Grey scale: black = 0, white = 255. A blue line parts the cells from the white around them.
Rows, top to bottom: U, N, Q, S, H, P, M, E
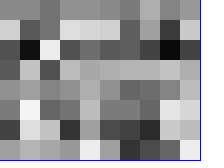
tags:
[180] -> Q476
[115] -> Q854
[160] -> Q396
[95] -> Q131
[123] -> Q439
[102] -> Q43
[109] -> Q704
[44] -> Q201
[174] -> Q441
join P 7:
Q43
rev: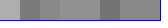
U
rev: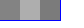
U
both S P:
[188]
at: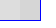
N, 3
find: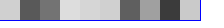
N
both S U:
[174]

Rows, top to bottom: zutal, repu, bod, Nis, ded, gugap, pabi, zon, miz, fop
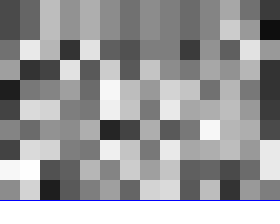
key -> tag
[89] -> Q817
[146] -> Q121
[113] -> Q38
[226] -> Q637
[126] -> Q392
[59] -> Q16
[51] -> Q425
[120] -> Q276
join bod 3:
Q425
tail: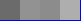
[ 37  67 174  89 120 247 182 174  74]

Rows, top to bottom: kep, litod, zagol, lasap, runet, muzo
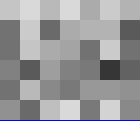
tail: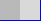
[171 203 179]
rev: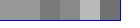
runet
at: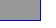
runet, 4
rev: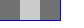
zagol
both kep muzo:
[217]

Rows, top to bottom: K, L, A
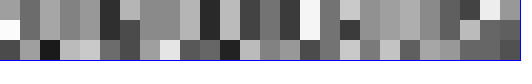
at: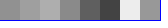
K, 18
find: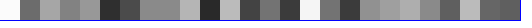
L

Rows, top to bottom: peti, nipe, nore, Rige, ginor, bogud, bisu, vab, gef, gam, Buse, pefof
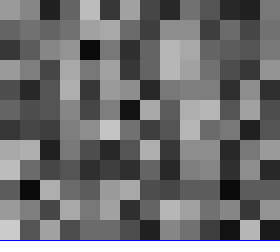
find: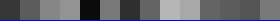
nore
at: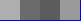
gam, 2
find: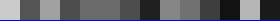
pefof
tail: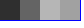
[113 134  55 147]
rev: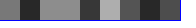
vab

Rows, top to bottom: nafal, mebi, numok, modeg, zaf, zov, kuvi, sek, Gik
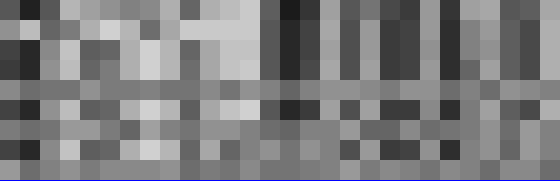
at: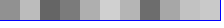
modeg, 2
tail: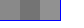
[129 101 129 145 145 137 123 145 145 109 129 109 145 137 129]
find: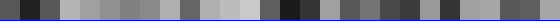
nafal
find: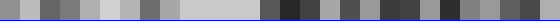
mebi
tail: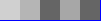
[129 145 116 145 129  79 153  59  66 145  46 129 145 101 153 129]
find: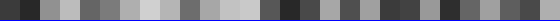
modeg
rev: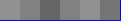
zaf

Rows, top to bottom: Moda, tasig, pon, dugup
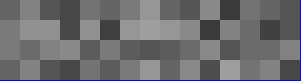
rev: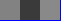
tasig
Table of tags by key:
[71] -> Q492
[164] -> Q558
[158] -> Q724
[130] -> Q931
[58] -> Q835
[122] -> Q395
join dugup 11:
Q724
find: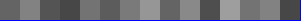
dugup

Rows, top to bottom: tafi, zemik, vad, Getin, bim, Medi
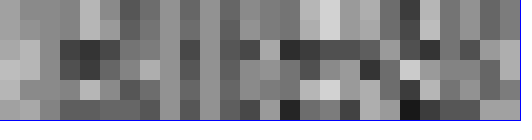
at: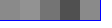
Getin, 12
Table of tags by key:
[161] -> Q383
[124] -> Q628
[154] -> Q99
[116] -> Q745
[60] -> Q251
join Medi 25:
Q383

